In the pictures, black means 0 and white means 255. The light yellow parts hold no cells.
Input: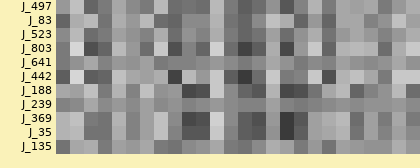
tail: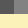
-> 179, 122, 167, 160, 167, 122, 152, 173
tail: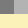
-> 130, 192, 146, 152, 72, 80, 200, 138, 101, 87, 179, 72, 80, 115, 167, 185, 101, 130, 146, 185, 109

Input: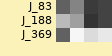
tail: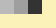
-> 67
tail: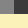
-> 67

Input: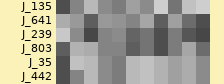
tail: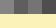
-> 124, 166, 108
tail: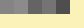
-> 124, 86, 71
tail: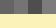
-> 86, 71

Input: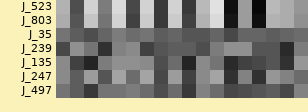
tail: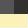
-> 150
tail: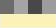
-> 65, 138, 164, 49, 130, 49, 150, 130, 108
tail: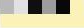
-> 185, 172, 150

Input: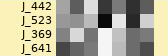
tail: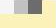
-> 122
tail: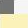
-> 193, 108, 122
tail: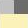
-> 122

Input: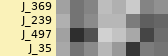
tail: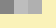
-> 203, 132, 145
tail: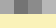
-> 153, 54, 124, 116
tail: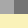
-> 139, 183, 153, 54, 124, 116
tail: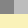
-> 176, 203, 132, 145

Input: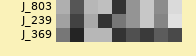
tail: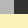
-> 80, 58, 92, 73
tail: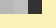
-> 148, 199, 140, 218

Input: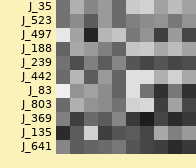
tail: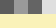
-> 223, 176, 209, 168
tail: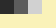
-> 63, 85, 92, 70, 168, 128, 154
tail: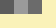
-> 128, 140, 147, 120, 147
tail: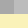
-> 162
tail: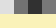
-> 49
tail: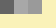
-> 128, 100, 196, 202, 168, 188, 162
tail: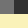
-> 120, 49

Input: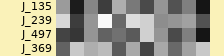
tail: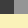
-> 249, 105, 221, 208, 141, 149, 161, 82
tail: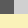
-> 149, 74, 127, 21
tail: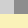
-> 149, 161, 82
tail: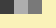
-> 74, 149, 82, 127, 21

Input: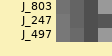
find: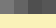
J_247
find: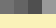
J_803
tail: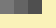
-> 86
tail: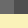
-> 153
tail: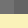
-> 79, 153

